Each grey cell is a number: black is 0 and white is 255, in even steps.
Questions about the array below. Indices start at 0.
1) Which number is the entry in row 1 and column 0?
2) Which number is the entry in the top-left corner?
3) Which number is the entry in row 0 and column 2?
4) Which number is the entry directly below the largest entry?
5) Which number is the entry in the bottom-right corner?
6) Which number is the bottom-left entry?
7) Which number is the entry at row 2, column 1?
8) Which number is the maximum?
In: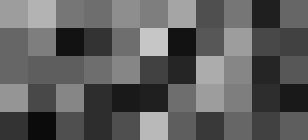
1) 102
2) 157
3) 118
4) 65
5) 94
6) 51
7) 94
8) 198

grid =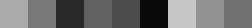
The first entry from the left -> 171
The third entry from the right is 199
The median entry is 114

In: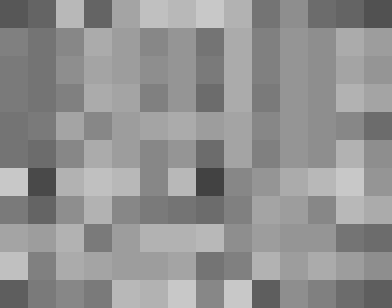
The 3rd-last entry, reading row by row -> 128
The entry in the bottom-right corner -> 94
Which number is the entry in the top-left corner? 87
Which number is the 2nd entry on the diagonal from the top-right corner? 171
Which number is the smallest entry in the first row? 81
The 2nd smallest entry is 73
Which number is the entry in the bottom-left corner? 94
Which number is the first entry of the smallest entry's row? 200
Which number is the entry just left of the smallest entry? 184
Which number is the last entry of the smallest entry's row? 149
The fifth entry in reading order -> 164
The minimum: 66
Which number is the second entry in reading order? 100
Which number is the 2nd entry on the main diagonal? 116
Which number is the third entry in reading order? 184
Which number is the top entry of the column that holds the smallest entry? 200
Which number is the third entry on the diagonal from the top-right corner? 142
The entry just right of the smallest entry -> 135
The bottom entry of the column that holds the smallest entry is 135
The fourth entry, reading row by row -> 100

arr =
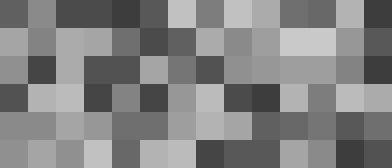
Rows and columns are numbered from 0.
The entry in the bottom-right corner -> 82
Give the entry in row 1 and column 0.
165
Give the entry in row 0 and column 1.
138
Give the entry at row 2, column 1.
69
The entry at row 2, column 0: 144
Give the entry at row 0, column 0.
96
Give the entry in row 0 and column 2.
75
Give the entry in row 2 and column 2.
171
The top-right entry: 61
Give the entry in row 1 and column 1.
131

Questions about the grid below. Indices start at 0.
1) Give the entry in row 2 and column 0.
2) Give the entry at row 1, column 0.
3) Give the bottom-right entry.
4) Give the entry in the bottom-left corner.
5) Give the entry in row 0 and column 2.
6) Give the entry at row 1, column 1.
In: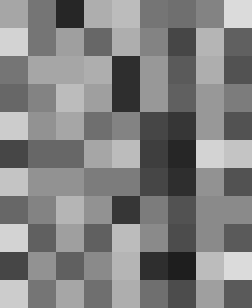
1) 117
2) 211
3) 90
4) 204
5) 38
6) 117

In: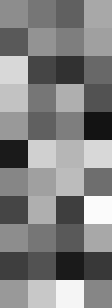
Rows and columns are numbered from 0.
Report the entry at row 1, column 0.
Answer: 89
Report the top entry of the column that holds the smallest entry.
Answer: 168
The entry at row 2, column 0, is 216
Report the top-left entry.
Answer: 141
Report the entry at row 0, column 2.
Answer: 96
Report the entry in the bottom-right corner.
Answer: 134
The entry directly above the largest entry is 110
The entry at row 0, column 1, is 118
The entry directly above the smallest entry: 82
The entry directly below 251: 168

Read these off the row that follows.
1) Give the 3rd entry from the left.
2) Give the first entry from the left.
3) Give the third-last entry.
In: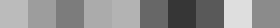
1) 124
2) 187
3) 89

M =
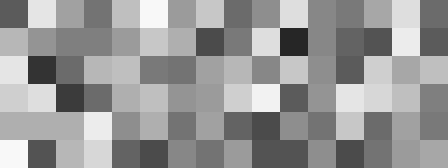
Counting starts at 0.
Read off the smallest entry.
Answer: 38
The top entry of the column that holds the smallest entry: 222
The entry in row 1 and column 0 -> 183
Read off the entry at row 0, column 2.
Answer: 161
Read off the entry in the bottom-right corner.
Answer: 167
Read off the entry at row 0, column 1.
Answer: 229
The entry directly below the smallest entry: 199
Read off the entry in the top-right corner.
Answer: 107
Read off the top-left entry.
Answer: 91
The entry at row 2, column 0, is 229
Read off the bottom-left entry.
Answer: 248
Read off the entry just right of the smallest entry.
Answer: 135

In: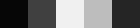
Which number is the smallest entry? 6
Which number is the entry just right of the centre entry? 189

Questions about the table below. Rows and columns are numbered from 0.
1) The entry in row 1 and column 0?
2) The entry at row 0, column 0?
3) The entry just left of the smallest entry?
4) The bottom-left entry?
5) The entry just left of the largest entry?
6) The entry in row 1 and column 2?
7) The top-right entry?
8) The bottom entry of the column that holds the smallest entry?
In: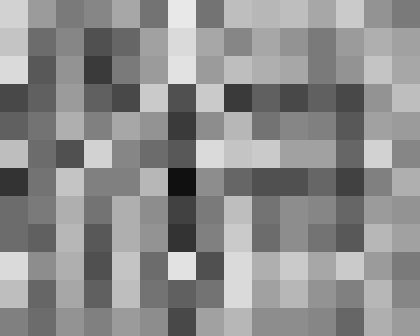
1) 196
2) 210
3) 183
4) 128
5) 115
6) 134
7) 122
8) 72

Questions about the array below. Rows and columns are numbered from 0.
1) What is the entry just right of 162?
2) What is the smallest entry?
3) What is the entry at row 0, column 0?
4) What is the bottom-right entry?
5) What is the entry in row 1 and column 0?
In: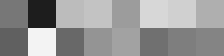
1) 112
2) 29
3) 119
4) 132
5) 96

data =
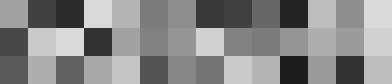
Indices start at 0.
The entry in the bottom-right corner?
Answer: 189
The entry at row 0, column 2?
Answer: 43
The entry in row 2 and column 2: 97
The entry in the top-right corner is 217
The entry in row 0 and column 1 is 65
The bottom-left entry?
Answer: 90
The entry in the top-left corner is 162
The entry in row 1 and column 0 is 71
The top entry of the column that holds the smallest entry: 36
